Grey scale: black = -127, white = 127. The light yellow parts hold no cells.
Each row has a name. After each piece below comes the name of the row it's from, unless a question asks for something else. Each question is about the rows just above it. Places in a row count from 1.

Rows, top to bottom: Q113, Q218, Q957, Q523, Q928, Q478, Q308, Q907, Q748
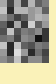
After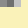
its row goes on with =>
[-46  11  11 -46]
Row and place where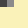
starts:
Q478, 3

